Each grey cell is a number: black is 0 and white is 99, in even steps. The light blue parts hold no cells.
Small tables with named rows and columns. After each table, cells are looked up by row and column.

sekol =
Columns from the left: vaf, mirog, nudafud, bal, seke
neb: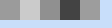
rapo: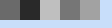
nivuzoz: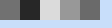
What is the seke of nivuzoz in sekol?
41
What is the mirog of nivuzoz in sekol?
15
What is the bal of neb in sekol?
26
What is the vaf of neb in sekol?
60
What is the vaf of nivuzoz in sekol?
44
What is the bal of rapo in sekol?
46
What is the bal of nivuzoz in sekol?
59
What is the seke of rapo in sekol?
63
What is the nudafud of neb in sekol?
56
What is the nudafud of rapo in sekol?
74
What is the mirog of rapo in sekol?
16
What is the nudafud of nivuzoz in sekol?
85
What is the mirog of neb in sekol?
79
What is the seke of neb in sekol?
61
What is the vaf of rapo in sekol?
41
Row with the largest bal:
nivuzoz

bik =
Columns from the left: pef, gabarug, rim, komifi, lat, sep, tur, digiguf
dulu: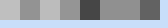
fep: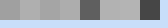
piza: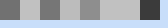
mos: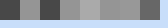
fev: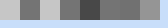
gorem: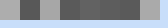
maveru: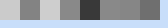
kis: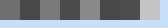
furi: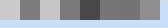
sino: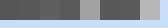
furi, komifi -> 47
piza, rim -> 46
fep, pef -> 62
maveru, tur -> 52
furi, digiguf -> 55
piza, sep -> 75
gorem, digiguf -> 66

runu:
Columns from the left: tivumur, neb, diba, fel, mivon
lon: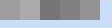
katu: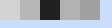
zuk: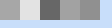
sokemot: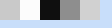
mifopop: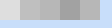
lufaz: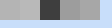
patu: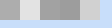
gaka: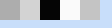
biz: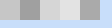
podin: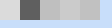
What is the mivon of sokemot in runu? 81
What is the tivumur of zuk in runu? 65
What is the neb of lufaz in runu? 72
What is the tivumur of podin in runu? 85
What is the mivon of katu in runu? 62
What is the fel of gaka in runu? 97
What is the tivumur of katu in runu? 82
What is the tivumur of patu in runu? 67
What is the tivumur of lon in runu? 61
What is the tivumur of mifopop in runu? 86
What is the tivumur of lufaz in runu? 70
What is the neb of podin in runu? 37
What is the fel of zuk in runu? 63
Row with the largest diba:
biz

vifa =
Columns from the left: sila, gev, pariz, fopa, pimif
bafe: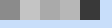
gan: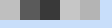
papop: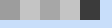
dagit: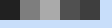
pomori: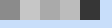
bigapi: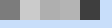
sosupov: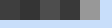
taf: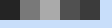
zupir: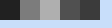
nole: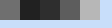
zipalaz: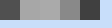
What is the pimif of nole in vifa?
71
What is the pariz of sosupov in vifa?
30
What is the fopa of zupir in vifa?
31
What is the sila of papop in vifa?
61
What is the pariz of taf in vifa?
66
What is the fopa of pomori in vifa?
73
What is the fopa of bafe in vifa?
71
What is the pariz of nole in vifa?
18
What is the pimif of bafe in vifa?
22
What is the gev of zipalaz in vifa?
65
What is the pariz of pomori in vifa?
66
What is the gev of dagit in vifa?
49
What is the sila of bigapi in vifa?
48
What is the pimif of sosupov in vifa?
59
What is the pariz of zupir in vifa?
68

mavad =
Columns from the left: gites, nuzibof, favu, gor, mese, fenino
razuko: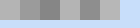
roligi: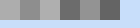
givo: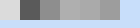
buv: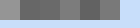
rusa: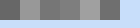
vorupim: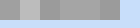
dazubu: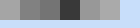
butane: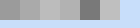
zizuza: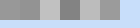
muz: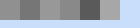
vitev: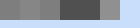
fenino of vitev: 56
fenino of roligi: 39
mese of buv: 38
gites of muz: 56
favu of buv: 41
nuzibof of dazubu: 50
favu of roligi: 68
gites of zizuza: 59
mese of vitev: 31
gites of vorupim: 62
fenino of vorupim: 60
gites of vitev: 49

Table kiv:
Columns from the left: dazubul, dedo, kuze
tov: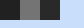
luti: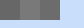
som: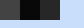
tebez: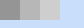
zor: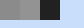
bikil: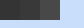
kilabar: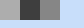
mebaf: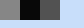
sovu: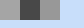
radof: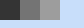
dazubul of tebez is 58
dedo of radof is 45
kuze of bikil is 28
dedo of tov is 45
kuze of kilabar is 52
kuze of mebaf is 32
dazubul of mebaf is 52
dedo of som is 3
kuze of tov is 16
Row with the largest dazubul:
kilabar

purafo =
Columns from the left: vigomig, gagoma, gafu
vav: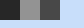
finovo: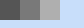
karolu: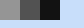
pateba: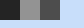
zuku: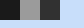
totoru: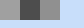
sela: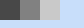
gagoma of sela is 50
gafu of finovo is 68
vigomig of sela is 28
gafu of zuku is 19
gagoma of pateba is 57
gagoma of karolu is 32
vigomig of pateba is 14
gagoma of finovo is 47
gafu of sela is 78
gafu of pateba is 30
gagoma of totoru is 30
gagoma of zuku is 60
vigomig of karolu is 58
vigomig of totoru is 62
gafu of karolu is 7
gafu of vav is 28
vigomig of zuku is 10

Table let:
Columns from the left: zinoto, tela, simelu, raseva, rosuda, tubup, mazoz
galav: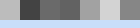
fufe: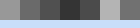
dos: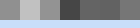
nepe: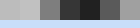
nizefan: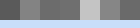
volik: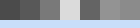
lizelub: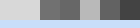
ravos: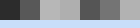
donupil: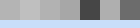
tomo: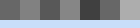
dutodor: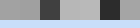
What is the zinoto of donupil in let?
70
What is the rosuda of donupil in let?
27
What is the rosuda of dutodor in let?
72
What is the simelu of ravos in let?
71
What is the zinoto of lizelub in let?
84
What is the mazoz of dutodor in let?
64
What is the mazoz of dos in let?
46
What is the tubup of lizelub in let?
38
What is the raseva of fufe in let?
20
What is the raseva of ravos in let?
68
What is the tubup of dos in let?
38
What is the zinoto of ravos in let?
17

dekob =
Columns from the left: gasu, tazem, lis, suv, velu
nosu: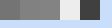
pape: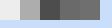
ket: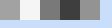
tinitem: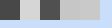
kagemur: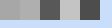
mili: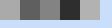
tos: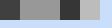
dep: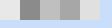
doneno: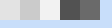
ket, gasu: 63
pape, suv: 41
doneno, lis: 94
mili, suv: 18
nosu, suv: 92
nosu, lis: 51
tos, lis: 59
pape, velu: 43
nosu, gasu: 45
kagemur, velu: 30
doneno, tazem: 79
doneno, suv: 32
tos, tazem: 59
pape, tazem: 67
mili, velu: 69
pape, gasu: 92

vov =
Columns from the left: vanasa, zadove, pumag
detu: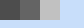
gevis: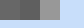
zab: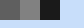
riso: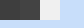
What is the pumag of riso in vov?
93
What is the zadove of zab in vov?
50
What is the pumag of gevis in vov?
59
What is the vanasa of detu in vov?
30
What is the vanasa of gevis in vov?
40
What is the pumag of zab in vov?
10

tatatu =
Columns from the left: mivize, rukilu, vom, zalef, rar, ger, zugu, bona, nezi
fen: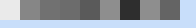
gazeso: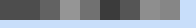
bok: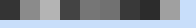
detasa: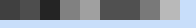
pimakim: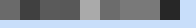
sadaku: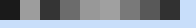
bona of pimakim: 47
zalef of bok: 26
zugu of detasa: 31
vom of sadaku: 20
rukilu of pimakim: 25
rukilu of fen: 52
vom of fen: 44
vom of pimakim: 35
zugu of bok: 22
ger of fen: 55

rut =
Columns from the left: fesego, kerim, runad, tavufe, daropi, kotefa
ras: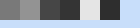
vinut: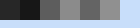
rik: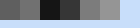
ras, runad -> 27
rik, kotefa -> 58
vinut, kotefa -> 56
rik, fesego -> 37
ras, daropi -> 89
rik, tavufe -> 21
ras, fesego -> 47
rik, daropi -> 48
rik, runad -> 8
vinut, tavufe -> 54
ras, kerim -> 57
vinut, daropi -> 39
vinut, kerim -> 9
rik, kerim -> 44
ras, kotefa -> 18
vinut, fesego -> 15
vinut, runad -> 36
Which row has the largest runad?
vinut

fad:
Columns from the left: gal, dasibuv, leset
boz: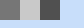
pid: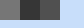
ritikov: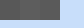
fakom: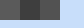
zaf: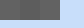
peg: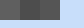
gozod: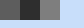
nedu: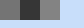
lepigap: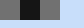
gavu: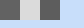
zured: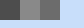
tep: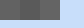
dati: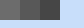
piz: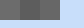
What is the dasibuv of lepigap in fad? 8
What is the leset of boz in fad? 31
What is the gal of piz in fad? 42
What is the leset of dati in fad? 27
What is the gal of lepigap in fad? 44
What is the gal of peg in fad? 37
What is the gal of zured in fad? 30
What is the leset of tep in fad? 39
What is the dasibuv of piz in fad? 36
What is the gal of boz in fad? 46

